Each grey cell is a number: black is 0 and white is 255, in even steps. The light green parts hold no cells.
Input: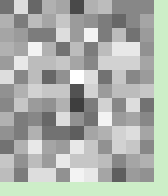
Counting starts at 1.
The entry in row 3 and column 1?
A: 165
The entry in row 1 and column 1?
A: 114
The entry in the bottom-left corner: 188
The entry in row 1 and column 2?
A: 221
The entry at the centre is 82
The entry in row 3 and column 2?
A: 155
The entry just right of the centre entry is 210
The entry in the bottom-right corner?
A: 145
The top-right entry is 135
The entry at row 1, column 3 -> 103
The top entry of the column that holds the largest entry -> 73
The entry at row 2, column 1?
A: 177
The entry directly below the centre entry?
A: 62
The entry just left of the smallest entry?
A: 177
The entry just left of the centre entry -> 198
